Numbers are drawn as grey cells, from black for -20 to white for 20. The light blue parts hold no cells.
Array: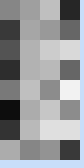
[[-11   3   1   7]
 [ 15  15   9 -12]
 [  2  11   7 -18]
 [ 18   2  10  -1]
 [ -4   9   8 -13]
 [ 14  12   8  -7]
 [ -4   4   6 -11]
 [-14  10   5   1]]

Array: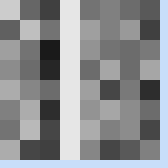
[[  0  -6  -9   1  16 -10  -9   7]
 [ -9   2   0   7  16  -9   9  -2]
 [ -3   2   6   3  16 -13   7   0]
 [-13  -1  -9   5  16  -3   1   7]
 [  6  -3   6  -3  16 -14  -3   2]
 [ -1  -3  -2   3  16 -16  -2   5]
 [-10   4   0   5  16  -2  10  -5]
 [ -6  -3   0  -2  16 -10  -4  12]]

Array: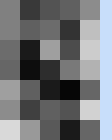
[[ -4 -16  -6   4  14]
 [ 13  -7  -5 -10   2]
 [ -4 -19 -16  -5   5]
 [  8  -1 -13 -18  -4]
 [ 12  -8   5 -16  -3]
 [ 10 -12  -3  -5   0]
 [  2  -5  -7 -11   0]]

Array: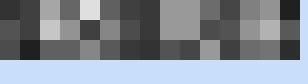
[[-13  -2  -3 -10   4  -9  -7 -12 -11  -6   1  -5  -5 -15  -8]
 [ -6   8   3  -7  -8   4   4 -11  -8   1 -10   3  11 -10  -7]
 [-15   3   0  -9  -3   4   4 -11 -10  -5  15  -4   6 -10 -12]]

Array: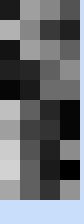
[[  3 -12  -5   6]
 [-20 -16  -5  13]
 [  2 -15  -7  12]
 [-19 -12 -10   5]
 [-19 -14  -5  10]
 [ -3  -3 -16 -19]
 [  2  -5 -14 -15]
 [ -5   1   5 -17]
 [-15 -11   1   8]
 [ -7   1   5 -16]]

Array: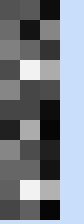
[[-19  -5  -9]
 [  8  18  -5]
 [-17  -4  -4]
 [-15  -8   1]
 [-19   7 -15]
 [-18  -9  -9]
 [ -8  -9   1]
 [  7  18  -8]
 [-12  -4   0]
 [  1 -17  -3]
 [-18  -6  -7]]

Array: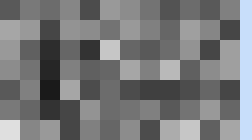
[[  6  -5  11   7  -8   2  -4   0  -9   4   1  15]
 [ -4   4  -2  -6   0  -2  -3   3  -9 -12  -4  -1]
 [ -9  -4  -8 -10 -10  -8  -3  -8   6 -16   0  -6]
 [  5   2  -5   9   0   6  -4  -5   0 -14  -2   2]
 [  5  -9   3  -3  -6  -4  11 -12  -4 -13  -5   4]
 [ -9   1   5  -4   0   4  -2   2   3  -9   4   6]
 [  0  -6  -3  -7  -2   2   4  -8   1  -3  -1  -6]]

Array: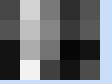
[[ -8 -17 -10  18 -17]
 [-17 -19  -2   7 -17]
 [ -6 -11   1  10  -7]
 [ -7 -13  -1  13  -9]]

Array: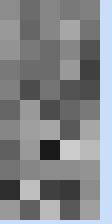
[[  5  -6   9  -5   4]
 [  2 -11 -10  10 -13]
 [  3   2   2   1  -2]
 [  9  12 -16   4  -5]
 [  6  -6   6   5   1]
 [ -1  -4  -8   4  -4]
 [ -8  -7  -2  -8   0]
 [-10   4  -3  -3  -1]
 [ -7   1  -3  -1   3]
 [ -2   6   1  -4   4]
 [  0  -1   1  -3   2]]
